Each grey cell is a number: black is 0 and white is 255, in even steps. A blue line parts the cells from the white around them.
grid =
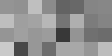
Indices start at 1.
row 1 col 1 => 148
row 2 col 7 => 124
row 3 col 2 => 160
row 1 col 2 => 145
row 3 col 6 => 148
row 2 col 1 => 190
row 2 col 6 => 175
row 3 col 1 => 149
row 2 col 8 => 132
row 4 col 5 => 167

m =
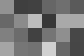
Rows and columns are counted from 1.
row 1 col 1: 146
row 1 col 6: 90
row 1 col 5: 111
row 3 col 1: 128
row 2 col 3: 189
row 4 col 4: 208
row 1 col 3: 65

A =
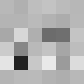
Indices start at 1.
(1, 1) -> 184
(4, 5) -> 166
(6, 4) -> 178
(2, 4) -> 178
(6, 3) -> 186
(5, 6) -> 220
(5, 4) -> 233
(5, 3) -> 200
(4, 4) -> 195
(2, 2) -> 180

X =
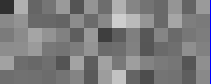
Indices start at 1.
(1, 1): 48
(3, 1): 123
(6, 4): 108
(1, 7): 148
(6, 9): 194
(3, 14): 119
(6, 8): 157
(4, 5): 116
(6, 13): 114
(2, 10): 186
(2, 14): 126
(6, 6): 132
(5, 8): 162
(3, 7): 153
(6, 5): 116
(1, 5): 154
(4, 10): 129
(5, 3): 104
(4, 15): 129
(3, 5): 129
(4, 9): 110
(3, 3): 165
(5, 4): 111
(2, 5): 100

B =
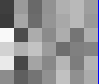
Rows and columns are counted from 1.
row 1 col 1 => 63
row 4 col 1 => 210
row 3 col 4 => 139
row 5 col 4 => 136
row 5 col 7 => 180
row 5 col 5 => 182
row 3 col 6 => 117
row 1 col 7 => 158
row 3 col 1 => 249
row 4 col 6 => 128
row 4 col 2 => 177
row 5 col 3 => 164
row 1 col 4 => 146
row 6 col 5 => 193
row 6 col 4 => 145

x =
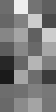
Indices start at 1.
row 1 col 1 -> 109
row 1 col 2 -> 238
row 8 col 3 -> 164
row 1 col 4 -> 95
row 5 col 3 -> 181
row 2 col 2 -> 129
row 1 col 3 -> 115
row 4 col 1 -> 93
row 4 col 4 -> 167
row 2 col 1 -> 102

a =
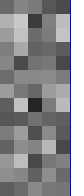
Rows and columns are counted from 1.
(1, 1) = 105
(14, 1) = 94
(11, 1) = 98
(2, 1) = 177
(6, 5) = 124
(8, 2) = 193
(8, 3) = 36
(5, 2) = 75
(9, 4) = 100
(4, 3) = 98
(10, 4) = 138
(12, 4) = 119
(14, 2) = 106
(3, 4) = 123
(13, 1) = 142
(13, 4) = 142
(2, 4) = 127
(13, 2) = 135
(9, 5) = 95
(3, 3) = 107

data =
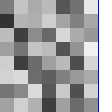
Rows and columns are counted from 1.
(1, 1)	124
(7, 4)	88
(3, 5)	215
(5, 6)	78
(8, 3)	177
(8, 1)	162
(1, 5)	86
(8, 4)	63
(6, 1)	210
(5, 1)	206
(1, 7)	232
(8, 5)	160
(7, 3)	219
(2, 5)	164
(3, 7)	152
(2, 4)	206
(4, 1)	159
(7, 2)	136

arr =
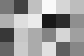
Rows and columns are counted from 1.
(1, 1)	120
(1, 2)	66
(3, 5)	214
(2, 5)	45
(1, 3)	192
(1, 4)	249
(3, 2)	198
